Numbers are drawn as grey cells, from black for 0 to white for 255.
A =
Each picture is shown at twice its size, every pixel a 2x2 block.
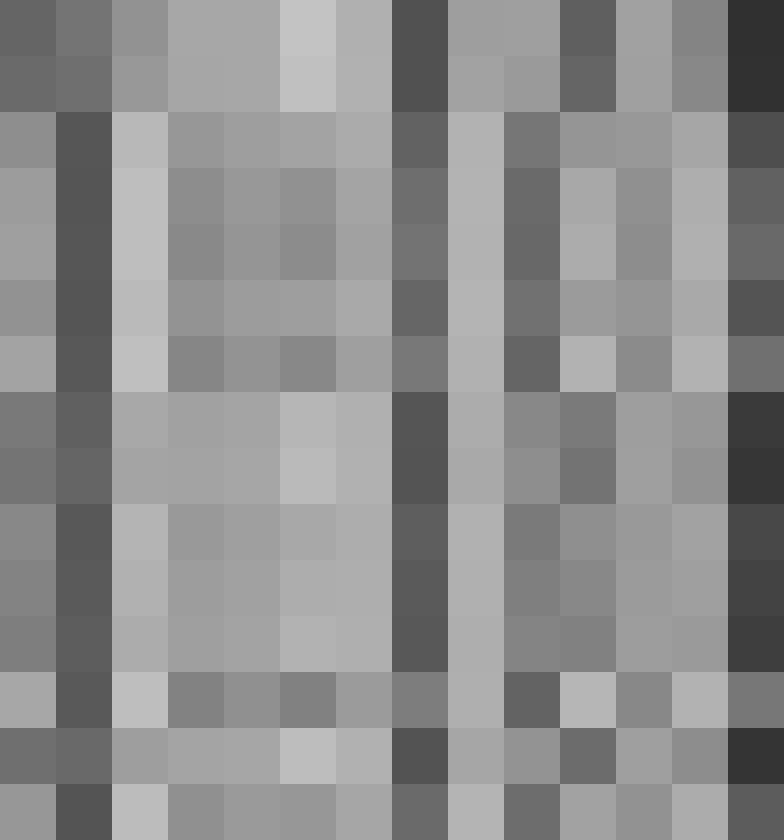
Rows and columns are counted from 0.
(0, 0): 101
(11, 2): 172
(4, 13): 105
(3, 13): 97
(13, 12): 141
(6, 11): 139
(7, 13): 58
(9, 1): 88
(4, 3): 137
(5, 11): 149
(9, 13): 72
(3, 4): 152
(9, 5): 168
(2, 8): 178
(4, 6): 161
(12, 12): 178
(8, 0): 116
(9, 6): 173
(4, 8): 178
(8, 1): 101
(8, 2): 164
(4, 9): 104
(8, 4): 166
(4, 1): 86
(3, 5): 145
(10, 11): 155
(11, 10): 129
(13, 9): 147
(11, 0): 126
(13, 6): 177
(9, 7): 94
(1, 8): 162
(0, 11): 161
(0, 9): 159
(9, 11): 153
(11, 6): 175

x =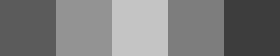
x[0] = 91
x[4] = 61
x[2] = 196

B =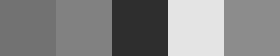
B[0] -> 114
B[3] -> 228
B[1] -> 129
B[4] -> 140

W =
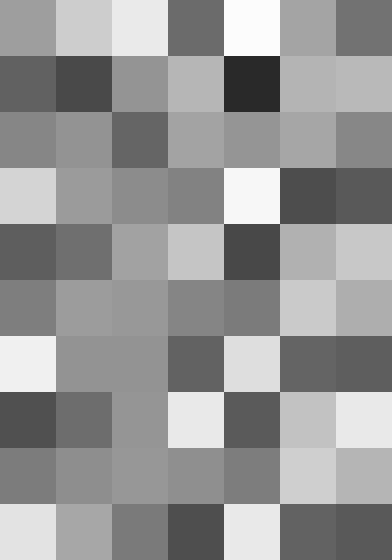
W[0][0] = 158
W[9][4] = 233
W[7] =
[80, 109, 149, 233, 90, 194, 233]
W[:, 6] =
[114, 185, 135, 89, 200, 174, 94, 233, 181, 89]
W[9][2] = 122
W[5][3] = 133
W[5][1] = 156
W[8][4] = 125
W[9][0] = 227
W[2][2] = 101
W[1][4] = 41
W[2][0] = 134
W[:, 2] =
[234, 148, 101, 140, 162, 152, 147, 149, 151, 122]
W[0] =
[158, 205, 234, 107, 252, 164, 114]
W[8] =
[124, 142, 151, 143, 125, 207, 181]
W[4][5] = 177
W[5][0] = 126

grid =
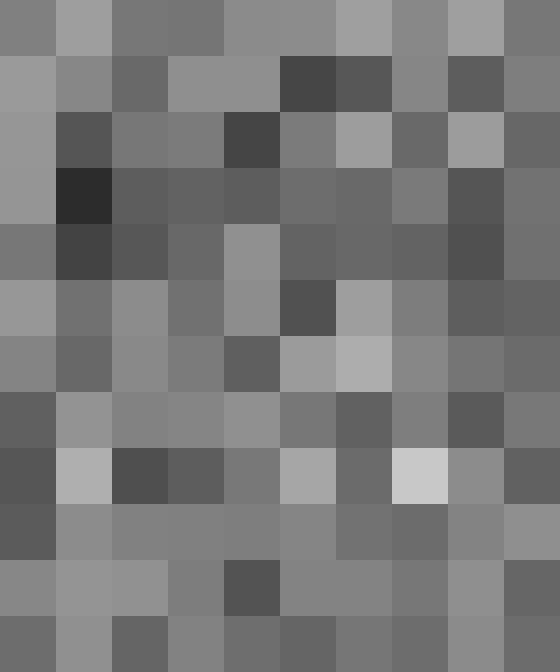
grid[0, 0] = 128
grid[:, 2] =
[119, 105, 119, 93, 87, 140, 137, 130, 79, 129, 145, 101]
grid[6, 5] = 155
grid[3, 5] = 109
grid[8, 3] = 93
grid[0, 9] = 119
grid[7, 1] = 147
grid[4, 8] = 80
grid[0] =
[128, 158, 119, 117, 139, 140, 159, 136, 159, 119]
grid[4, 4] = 144
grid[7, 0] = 96
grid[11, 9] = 108
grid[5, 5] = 81
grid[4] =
[119, 67, 87, 104, 144, 99, 104, 99, 80, 112]
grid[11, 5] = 101
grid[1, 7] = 134
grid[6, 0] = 132
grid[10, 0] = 135
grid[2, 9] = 103
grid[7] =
[96, 147, 130, 133, 144, 119, 97, 126, 90, 120]
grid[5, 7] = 125
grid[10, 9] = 102
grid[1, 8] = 93
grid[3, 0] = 149
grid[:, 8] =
[159, 93, 156, 85, 80, 94, 117, 90, 140, 131, 143, 139]
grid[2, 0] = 150
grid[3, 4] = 93

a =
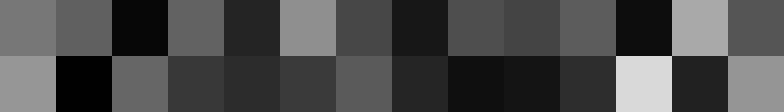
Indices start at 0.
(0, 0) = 119
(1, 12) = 33
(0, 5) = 143
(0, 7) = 23
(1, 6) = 90
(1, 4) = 44
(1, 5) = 58
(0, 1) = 96
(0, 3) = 98

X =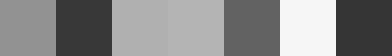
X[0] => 146
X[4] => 98
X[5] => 246

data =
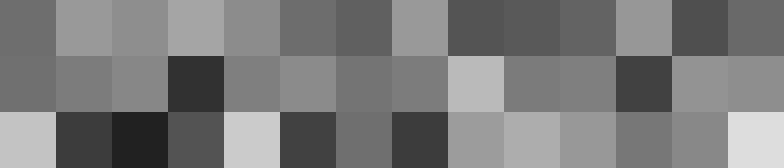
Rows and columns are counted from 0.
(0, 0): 110
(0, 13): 105
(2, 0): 195
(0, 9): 89
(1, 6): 116
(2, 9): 173
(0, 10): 99
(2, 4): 203
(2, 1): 60
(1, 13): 142
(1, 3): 49
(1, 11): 65
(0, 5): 109
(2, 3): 83

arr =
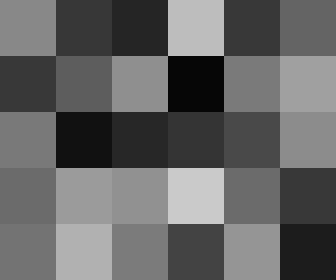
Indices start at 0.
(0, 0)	136
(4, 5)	28
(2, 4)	73
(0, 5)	100
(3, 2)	145
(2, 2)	39
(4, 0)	115
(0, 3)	189

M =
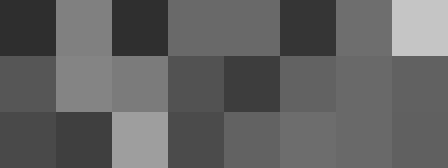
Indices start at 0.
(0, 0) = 46
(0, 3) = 105
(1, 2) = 123
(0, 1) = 128
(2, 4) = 98
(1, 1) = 132
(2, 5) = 109

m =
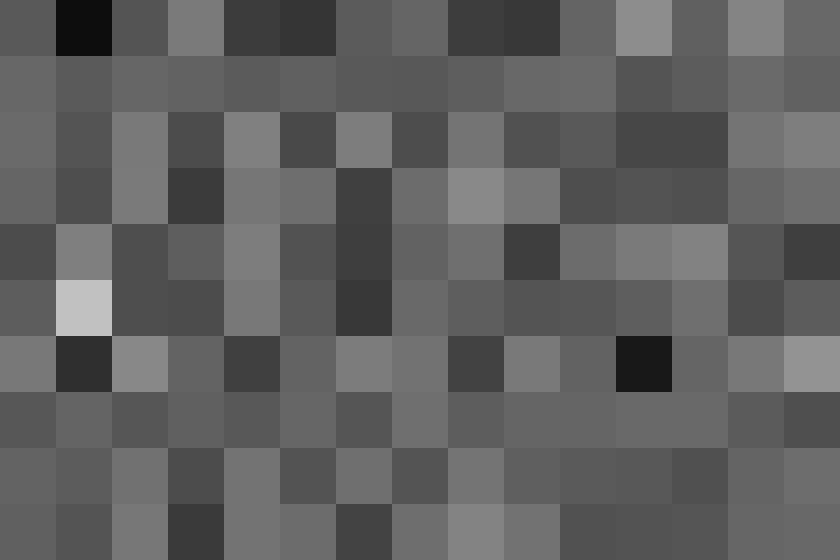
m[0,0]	89
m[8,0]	99
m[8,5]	83
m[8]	[99, 92, 113, 76, 115, 83, 111, 84, 116, 95, 90, 88, 80, 100, 109]
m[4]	[76, 127, 78, 94, 125, 82, 62, 98, 111, 62, 108, 122, 130, 85, 63]
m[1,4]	91
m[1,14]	97
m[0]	[89, 13, 84, 122, 60, 53, 91, 101, 61, 56, 100, 141, 96, 132, 104]
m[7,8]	93
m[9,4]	115
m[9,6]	67
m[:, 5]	[53, 96, 73, 110, 82, 89, 99, 102, 83, 108]
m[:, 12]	[96, 92, 71, 80, 130, 111, 101, 105, 80, 85]
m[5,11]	94
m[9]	[96, 84, 119, 58, 115, 108, 67, 110, 131, 114, 81, 83, 85, 102, 104]
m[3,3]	59
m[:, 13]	[132, 106, 116, 102, 85, 76, 120, 91, 100, 102]
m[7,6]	85
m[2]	[106, 84, 121, 76, 128, 73, 125, 77, 116, 81, 89, 71, 71, 116, 126]
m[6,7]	114
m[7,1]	100
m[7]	[87, 100, 86, 96, 88, 102, 85, 111, 93, 101, 101, 105, 105, 91, 79]
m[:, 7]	[101, 88, 77, 108, 98, 105, 114, 111, 84, 110]
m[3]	[101, 78, 122, 59, 118, 110, 64, 108, 137, 118, 78, 83, 80, 102, 110]
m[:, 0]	[89, 103, 106, 101, 76, 93, 120, 87, 99, 96]
